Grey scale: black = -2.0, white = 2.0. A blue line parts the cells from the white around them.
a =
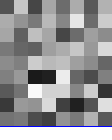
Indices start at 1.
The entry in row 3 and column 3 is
1.0
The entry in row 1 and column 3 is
-0.9
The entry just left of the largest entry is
-0.2
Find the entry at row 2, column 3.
-0.1
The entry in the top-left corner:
-0.7
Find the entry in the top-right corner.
0.8
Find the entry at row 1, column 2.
1.1
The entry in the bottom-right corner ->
-0.6
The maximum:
1.9
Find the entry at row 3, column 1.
0.6
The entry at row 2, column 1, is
0.7
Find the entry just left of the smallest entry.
0.4
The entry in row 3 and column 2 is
-0.5
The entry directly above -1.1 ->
-0.6

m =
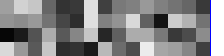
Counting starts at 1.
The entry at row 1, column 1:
0.5
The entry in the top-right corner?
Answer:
-1.1
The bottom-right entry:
-1.0
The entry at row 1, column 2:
1.3
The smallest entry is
-1.9
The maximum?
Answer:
1.7
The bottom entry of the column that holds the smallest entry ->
1.4
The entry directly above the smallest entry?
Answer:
0.3
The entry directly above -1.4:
0.0
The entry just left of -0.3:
0.9
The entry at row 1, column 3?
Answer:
1.1
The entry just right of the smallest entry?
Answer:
-1.6

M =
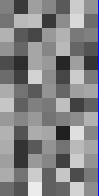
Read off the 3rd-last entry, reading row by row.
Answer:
-0.4
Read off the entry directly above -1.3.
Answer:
-0.4
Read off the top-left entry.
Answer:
0.0
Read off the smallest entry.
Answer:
-1.5
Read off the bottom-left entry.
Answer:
-0.3
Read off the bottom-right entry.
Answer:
0.2
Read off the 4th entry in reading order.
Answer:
0.1
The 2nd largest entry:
1.5
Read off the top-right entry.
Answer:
0.3
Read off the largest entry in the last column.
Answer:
0.8
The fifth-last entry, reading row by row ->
1.7
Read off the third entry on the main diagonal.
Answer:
-0.9
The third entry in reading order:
0.5
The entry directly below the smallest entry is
-0.2
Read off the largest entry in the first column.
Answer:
1.1
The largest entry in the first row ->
1.2
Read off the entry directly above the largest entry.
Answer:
1.2
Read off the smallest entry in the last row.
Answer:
-0.7
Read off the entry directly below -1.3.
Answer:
-1.0
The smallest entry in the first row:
-1.1
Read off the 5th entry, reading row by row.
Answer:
-0.6
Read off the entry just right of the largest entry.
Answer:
-0.5
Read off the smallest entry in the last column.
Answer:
-1.2
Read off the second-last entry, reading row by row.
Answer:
1.3
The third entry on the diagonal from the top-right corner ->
0.8
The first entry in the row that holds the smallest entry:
0.8
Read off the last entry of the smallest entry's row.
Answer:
0.1
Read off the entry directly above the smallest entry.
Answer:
0.0

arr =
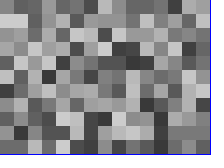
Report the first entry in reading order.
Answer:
0.1
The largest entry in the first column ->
1.2
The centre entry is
0.0
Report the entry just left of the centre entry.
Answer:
-0.9
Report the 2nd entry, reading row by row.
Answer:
-0.5
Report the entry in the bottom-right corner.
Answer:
-0.5
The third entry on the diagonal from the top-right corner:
-0.1
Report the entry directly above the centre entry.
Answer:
-0.7
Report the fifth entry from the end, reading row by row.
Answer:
-0.6
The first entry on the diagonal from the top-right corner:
0.5
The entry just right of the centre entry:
-0.2
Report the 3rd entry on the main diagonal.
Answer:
-0.3
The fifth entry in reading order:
-0.4
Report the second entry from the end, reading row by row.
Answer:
0.2
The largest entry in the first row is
0.9
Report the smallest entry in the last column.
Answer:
-0.9
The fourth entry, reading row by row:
0.4
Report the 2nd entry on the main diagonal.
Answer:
1.2
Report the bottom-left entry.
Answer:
-0.3
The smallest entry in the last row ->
-1.1
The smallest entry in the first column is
-1.0
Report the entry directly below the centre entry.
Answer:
-0.1
